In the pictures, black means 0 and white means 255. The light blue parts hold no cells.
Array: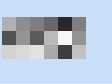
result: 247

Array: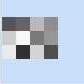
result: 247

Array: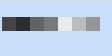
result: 236

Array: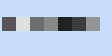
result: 224

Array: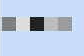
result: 222

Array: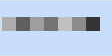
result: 193
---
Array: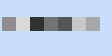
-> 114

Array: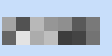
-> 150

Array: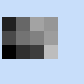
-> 150

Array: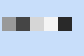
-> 244

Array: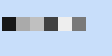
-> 65

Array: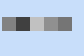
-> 144

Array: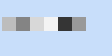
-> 243

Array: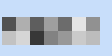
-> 159

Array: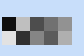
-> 113
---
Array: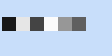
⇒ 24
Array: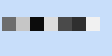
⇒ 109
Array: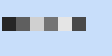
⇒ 38
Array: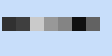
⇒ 49
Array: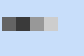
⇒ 100
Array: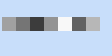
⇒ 161
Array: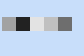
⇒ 162
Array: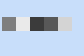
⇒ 126
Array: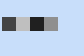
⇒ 68
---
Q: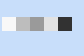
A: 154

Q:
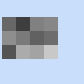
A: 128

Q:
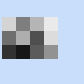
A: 181

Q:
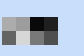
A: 9

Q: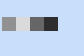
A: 102

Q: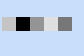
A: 148

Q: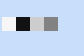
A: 205

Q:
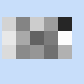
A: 205

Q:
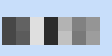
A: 223
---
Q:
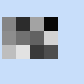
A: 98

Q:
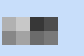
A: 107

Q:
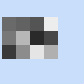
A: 42

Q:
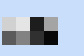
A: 48

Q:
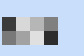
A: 224

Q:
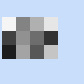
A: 109

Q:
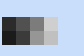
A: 150

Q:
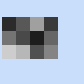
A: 29

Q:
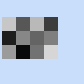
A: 100
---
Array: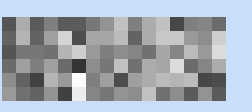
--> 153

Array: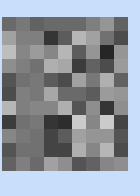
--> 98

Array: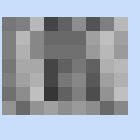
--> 147

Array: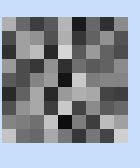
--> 195

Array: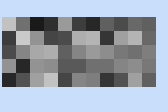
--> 39

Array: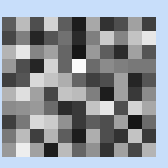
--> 153
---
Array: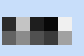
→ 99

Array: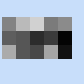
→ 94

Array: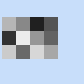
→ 50

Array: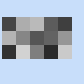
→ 180

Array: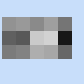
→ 96

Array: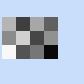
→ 139
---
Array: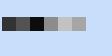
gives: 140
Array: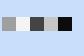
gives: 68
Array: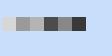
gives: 76
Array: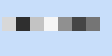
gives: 144
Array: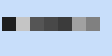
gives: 59
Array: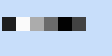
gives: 107
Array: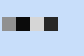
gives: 11
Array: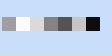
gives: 83
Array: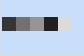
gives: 149
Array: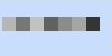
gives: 139
